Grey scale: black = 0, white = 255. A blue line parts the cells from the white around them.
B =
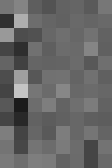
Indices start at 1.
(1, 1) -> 118
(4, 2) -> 46
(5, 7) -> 88
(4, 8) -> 96
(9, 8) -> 93
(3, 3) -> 81
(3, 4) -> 103
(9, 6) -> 103
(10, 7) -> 117
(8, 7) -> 124
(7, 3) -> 118
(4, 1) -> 69
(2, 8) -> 105
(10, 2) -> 68
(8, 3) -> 109
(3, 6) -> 103
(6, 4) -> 113
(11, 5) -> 123
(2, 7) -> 101
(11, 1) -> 116
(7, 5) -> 135
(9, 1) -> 69
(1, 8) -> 119
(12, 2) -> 110
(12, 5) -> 98
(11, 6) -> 108
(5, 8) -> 111
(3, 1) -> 153
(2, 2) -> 174
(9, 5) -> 97

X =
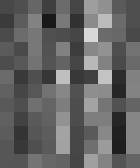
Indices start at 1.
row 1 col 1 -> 72
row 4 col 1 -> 91
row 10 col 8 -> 136
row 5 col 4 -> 84
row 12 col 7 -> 160
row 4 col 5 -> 129
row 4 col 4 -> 82
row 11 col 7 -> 111
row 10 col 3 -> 86
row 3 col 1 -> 75
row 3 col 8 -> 107
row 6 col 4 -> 54
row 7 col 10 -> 131
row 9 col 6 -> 77
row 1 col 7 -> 158
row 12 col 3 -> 116
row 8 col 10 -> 100
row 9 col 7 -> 126
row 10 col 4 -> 93
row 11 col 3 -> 79
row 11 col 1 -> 86
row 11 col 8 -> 155
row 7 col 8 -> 140
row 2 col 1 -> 59
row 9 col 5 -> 146
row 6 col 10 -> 129
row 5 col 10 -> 105
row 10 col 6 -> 71
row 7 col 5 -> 135
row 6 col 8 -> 195
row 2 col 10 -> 78

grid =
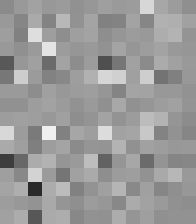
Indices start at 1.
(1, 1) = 139
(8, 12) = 157
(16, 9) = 172
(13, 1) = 159
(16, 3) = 87
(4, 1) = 153
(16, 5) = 173
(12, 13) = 133
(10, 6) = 166
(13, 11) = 146
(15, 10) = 171
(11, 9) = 179
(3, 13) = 179
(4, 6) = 150
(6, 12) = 115
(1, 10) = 156
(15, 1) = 157
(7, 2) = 154
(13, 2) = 136
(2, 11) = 134
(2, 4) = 131
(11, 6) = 139
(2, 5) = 184
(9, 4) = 152
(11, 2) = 159
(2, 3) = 170
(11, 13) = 152
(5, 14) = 153
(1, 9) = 154
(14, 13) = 143
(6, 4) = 130
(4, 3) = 154
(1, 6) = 145
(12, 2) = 104
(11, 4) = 157
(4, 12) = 163
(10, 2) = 156

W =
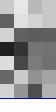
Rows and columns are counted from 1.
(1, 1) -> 202
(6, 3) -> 147
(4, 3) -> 116
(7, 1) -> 210
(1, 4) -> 200
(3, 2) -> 97
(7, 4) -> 177
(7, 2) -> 149
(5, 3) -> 123
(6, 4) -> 163
